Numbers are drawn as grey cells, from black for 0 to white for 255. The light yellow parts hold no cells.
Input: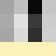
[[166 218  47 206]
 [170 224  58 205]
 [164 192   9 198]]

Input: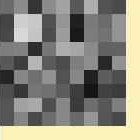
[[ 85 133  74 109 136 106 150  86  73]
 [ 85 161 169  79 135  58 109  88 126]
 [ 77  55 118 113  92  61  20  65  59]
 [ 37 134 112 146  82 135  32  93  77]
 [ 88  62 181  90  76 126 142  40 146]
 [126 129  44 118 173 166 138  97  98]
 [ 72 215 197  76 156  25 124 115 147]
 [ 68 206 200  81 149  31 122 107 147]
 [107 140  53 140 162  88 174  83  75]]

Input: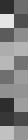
[[193 149]
 [ 55  74]
 [ 45 158]
 [145 147]
 [111 156]
 [184 114]
 [173 180]
 [ 91 141]
 [229  79]
 [ 46 109]]

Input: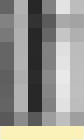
[[ 89 139  89 158 191 159]
 [100 178  40 129 225 189]
 [ 97 178  40 134 229 191]
 [ 95 173  43 139 233 190]
 [101 178  39 129 227 189]
 [101 177  40 129 223 188]
 [121 176  39 103 197 176]
 [130 172  50  91 169 163]
 [100 177  39 130 227 189]]

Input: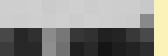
[[ 60  40  40 143 112  32  41  21  30  35  45]
 [ 72  39  48 139 119  55  49  33  36  56  73]
 [205 204 206 205 207 204 207 206 204 202 137]
 [206 206 207 203 205 207 204 206 205 205 200]]

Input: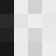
[[ 24 234 206 237]
 [ 34 235 213 233]
 [ 42 227 237 231]
 [ 27 236 210 234]]

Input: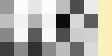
[[ 61 138  49 138 188 101 217]
 [136 247  89 247  76 205 208]
 [190 242 177 242  12 216  93]
 [154 252 231 252 189  77 235]]

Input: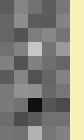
[[116 113 177 118 129]
 [109  77  91 113 113]
 [122 113  16  86  75]
 [122 145 142 105 118]
 [ 91 133  82 101 130]
 [128  83 129 111 101]
 [113 130 198 117 153]
 [101  84 125 136 117]
 [102 141  92  91 131]
 [ 92 132 113  93 119]]

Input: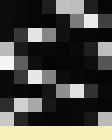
[[200  38  10   7   7   9  25 186]
 [ 45 208 168  24   8   9   9   7]
 [ 10   7   5  21 143 224  50  10]
 [ 10  57 231 131  13   8   6   4]
 [245  94  14   5   6   7  14  86]
 [186  27   8  10   6  10  32 190]
 [ 12  55 228 134  17   7   6   4]
 [ 12   9   6   4  18 123 235  65]
 [ 11  10   6  30 193 189  31   7]]
